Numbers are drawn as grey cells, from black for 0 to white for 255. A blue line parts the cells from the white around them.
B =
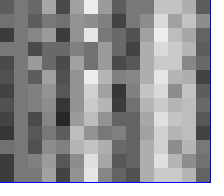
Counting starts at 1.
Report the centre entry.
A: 161
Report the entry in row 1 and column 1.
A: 93
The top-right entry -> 93
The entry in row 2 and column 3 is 93
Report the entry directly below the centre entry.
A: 181
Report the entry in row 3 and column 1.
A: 60
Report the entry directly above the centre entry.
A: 181
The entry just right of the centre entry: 54
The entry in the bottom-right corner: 99
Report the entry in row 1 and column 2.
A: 120
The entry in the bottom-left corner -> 60
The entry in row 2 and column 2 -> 120
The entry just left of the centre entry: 209
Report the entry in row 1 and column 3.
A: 105
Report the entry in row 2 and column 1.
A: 113
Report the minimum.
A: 40
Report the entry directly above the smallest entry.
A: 54
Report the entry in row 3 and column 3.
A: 134
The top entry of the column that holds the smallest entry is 74
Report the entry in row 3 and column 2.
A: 120

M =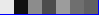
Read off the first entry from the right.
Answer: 97
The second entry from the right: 111

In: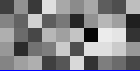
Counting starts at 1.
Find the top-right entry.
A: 190
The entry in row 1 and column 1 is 63
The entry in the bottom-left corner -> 132
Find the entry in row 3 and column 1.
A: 175
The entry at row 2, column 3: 209
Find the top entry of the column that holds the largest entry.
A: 93
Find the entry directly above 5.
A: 146
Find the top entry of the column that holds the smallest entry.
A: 168
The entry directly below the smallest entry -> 223
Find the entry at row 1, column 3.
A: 57
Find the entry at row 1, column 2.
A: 146
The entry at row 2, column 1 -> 132
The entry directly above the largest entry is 183
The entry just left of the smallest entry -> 196
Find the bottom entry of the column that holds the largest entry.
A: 126

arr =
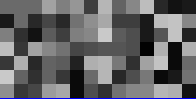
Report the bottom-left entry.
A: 143
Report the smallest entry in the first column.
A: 25
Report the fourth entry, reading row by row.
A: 162
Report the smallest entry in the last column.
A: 18
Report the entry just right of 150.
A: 62
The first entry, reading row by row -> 106
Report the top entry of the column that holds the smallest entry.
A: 189
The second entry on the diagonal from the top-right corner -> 195
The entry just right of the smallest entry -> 175
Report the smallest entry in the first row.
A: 18
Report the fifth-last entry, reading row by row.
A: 135
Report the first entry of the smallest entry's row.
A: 189
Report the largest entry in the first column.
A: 201
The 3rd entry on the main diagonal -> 18
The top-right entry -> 25
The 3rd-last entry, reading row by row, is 182
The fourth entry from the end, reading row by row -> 135
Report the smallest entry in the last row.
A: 10
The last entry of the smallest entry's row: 175
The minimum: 2
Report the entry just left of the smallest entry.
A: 78
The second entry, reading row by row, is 106

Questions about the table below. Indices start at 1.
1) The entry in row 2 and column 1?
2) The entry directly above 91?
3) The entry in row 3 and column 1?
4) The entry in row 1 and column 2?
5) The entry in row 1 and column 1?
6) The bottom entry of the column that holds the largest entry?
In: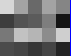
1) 61
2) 105
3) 120
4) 163
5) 215
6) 75

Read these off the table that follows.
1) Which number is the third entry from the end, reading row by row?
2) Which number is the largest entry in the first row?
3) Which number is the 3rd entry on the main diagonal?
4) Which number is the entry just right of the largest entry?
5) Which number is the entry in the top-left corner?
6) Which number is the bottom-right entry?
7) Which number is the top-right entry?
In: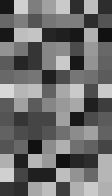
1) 176
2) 208
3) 196
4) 182
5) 23
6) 176
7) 45

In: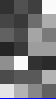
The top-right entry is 250
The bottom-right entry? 97
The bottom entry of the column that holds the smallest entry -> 229
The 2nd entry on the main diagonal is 57
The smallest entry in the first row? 49
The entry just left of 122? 165
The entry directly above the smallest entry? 97
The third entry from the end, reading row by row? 179

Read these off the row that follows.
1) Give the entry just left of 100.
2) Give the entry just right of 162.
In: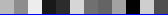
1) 112
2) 2

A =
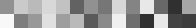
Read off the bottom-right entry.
61
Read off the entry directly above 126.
202
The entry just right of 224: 158
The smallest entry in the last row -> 48
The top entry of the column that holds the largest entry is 145
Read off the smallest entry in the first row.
48
